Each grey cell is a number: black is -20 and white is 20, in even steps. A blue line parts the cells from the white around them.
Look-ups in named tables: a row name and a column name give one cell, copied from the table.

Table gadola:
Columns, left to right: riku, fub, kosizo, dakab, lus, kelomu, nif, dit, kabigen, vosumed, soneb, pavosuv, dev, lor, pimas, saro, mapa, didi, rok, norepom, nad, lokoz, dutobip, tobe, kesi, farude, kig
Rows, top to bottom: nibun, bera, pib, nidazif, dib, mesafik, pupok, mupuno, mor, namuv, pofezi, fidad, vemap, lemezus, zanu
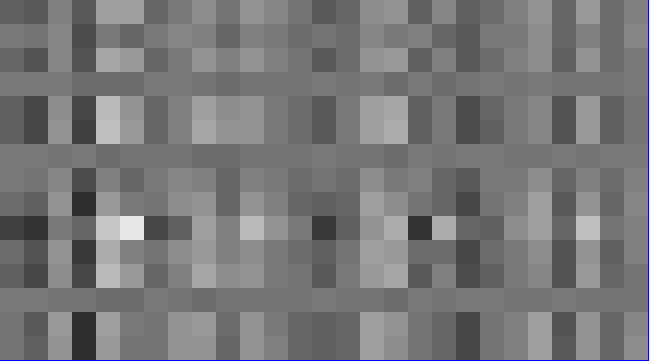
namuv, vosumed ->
0
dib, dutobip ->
1
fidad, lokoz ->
-1
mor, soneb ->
3
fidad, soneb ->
3
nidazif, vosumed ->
-3

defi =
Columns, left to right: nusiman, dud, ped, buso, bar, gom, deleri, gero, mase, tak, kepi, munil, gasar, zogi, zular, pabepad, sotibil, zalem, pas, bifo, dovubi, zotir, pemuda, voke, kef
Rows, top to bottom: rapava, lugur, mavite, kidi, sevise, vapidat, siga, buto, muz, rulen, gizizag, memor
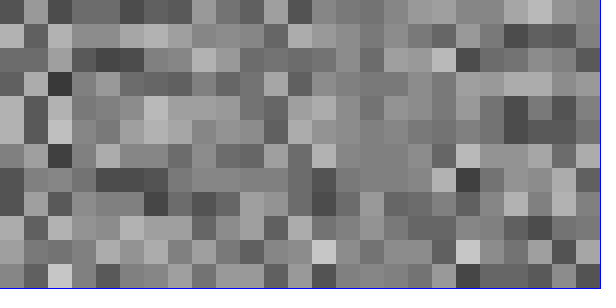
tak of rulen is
2
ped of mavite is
5
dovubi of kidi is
4
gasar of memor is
4
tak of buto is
1
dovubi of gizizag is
2
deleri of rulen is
5
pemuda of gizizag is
5
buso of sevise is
-1
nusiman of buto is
-7
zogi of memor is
-7

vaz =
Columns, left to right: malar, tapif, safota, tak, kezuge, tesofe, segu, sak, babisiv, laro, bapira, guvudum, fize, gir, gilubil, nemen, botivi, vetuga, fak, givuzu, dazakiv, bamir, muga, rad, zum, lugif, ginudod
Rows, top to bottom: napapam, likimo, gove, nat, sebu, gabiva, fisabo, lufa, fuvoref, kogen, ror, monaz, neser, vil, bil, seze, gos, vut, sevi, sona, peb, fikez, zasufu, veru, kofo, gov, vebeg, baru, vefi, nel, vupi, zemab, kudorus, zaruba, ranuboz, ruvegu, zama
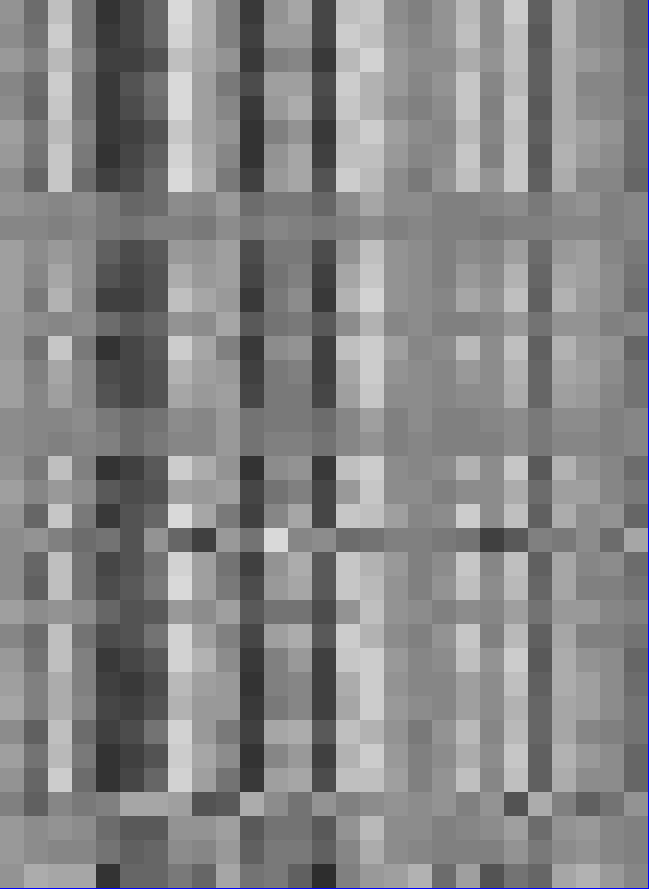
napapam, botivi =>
2
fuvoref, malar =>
3
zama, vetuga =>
8
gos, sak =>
6
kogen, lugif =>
0
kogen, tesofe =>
-2

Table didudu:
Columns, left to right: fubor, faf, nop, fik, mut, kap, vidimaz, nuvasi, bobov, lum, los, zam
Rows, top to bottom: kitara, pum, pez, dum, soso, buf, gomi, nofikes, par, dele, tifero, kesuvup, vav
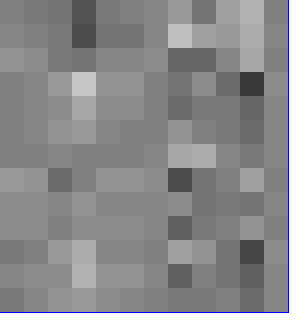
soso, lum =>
-1
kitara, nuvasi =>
4
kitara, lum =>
5
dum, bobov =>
2
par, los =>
-2
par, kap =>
1
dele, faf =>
2
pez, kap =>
1
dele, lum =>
0

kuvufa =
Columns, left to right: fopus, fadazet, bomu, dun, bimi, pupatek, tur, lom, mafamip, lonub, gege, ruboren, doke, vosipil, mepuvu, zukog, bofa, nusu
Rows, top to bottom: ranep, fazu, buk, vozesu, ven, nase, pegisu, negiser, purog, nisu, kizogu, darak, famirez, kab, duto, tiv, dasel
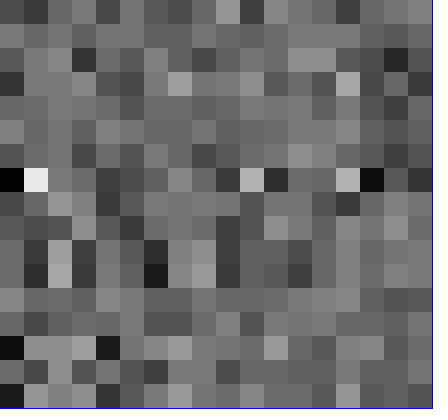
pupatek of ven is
-7
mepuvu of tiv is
-1
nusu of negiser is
-12
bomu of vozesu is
-1
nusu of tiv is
-2
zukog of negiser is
-18
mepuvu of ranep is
-10
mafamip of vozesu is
-2

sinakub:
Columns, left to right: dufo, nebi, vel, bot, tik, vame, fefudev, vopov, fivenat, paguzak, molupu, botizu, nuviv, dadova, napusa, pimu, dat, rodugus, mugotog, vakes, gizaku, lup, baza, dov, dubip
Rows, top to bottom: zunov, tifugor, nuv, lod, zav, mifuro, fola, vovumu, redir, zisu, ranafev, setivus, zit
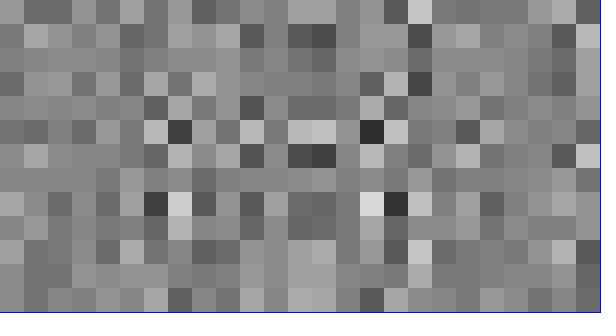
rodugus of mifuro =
-1
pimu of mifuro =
-13
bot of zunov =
3
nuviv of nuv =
-2
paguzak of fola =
6
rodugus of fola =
-3
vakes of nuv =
2
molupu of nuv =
-1

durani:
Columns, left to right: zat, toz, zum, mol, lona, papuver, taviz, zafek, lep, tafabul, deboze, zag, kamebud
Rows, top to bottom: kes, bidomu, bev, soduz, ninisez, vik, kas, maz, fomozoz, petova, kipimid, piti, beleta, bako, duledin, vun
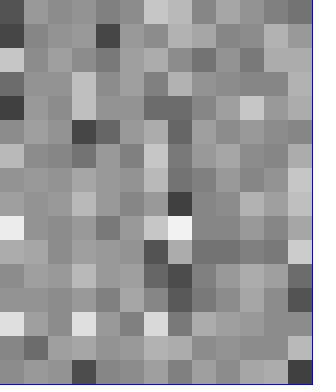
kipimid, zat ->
7
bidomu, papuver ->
4
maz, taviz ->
9
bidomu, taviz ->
2
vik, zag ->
2
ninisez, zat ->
-10
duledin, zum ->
5
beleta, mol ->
4

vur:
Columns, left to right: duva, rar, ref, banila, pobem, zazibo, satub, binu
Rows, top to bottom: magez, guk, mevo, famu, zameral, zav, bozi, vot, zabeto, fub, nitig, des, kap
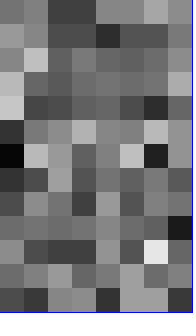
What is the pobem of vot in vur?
-2
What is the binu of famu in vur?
7
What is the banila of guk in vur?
-8
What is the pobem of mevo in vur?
-4
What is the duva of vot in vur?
-12
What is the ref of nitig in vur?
-10
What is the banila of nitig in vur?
-10
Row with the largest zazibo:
bozi

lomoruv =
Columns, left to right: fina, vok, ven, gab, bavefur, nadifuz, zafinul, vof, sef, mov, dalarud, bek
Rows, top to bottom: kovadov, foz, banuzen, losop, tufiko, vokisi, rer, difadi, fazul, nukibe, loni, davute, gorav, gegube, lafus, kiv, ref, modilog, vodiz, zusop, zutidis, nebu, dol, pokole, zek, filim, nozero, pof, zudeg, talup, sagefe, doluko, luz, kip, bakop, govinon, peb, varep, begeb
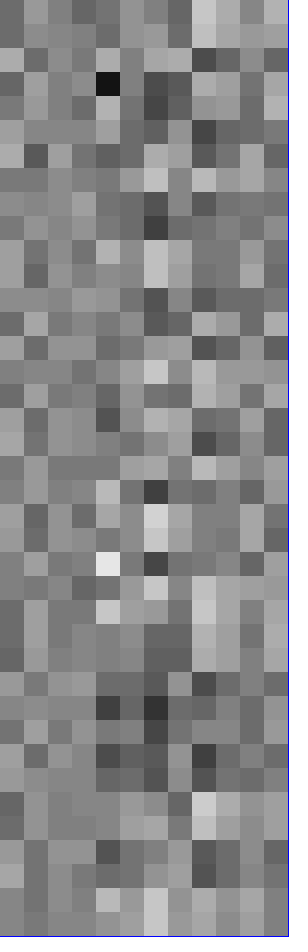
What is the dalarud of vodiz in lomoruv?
2
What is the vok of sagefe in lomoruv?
5
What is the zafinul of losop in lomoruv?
-8
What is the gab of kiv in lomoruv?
-2
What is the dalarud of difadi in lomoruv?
6
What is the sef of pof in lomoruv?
7
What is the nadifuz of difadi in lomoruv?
4
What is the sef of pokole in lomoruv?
-1
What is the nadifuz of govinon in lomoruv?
-2
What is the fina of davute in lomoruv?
5
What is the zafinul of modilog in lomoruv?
8
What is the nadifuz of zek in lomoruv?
4
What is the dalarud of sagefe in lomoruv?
-3
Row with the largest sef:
kip

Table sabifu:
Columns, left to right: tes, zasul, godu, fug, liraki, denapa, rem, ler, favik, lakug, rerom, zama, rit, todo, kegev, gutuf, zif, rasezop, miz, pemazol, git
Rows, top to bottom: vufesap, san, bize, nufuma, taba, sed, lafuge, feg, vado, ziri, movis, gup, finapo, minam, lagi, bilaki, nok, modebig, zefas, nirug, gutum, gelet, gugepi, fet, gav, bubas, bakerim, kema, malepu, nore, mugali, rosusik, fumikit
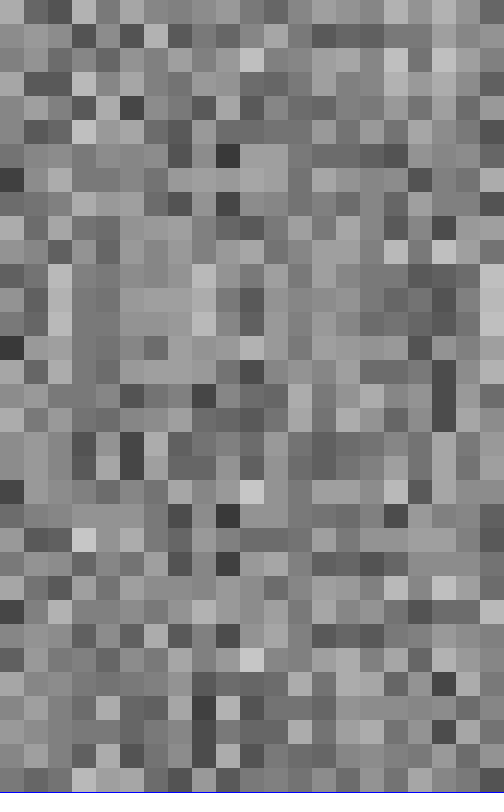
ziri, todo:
-1
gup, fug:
0
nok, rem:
-2
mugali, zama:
-4
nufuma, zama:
-4
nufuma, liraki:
1
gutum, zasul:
4
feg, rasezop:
-7

